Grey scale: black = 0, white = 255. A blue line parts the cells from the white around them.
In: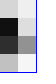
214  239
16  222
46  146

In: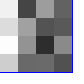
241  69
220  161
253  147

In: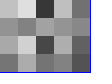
193  223
147  130
169  209

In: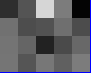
46  84
113  77
116  101

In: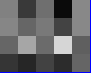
129  57
134  102
102  166

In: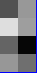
82  152
222  158
100  6

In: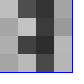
190  78
166  195
174  65

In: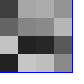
63  167
101  133
195  34
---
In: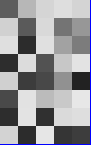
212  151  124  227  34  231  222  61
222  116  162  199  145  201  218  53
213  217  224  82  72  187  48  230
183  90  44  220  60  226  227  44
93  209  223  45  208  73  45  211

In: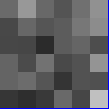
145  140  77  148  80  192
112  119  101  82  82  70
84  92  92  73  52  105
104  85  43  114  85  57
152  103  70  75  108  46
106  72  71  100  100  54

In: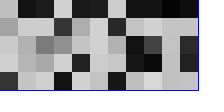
14  196  43  33  195
3  196  194  193  193
19  210  67  10  215
19  195  17  23  191
204  40  177  199  22
28  209  209  204  194
25  173  197  33  210
209  54  145  210  17
27  205  123  169  207
17  204  178  181  197
192  163  201  208  53

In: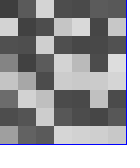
88  199  81  221  213  75  87  200
91  70  72  76  203  192  70  207
74  217  71  186  201  73  76  210
77  197  79  211  204  75  87  214
212  77  207  91  76  191  205  90
90  65  78  65  167  210  84  98
62  211  80  132  196  108  77  159

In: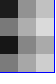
193  218  170  206
146  174  134  167
28  121  22  123

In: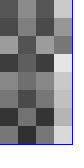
202  150  119  229  200  192  181  217
85  74  156  61  135  119  52  119
139  127  83  94  111  74  114  48
85  74  156  61  135  119  52  119

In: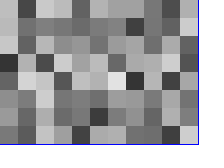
176  204  98  83  167  115  126  206
77  97  171  206  65  168  176  63
119  118  111  175  182  122  101  110
161  64  165  170  52  153  145  113
161  130  155  104  226  157  124  176
179  123  115  187  178  111  60  171
98  107  150  162  191  125  120  66
187  119  141  204  86  118  107  159
201  127  183  75  197  205  174  195
71  113  98  178  212  124  103  91
190  186  199  52  100  142  154  121
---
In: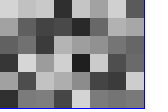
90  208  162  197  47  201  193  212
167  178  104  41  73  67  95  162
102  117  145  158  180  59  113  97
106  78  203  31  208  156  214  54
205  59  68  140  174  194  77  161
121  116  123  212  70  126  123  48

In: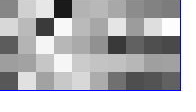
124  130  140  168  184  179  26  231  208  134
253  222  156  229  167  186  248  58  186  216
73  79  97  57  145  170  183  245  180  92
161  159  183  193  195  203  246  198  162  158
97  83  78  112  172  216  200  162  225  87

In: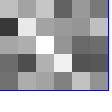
121  153  98  198  163  191
191  149  154  163  233  56
109  105  149  254  174  166
87  83  240  177  78  108
147  194  129  163  173  113

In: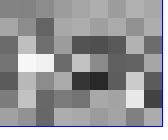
168  177  156  174  165  156  140  130  131
173  145  170  159  173  168  100  140  165
108  178  89  79  83  156  111  191  107
166  99  96  139  194  107  240  247  115
91  203  93  40  53  170  140  184  91
66  232  163  168  115  123  104  194  124
172  128  164  155  169  173  103  146  161

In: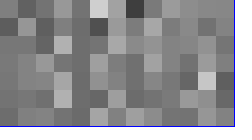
135  136  141  155  122  62  162  207  115  152  115  97  127
131  114  137  124  167  124  154  80  109  127  95  150  93
117  146  134  131  147  138  168  116  110  177  100  119  119
127  155  114  131  162  112  125  159  110  117  152  131  121
95  198  102  120  134  112  130  145  108  166  133  131  119
104  143  153  122  115  108  158  103  109  177  112  119  115
130  150  115  116  140  159  129  165  107  115  131  128  109

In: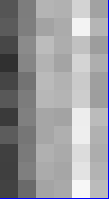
162  211  177  180  125  85
181  243  171  163  126  91
157  193  173  188  139  71
174  212  164  179  134  48
159  202  178  186  115  69
158  205  180  183  124  88
187  237  163  166  128  58
177  238  175  166  118  92
173  220  170  176  122  64
179  227  166  171  127  63
187  247  169  164  106  66
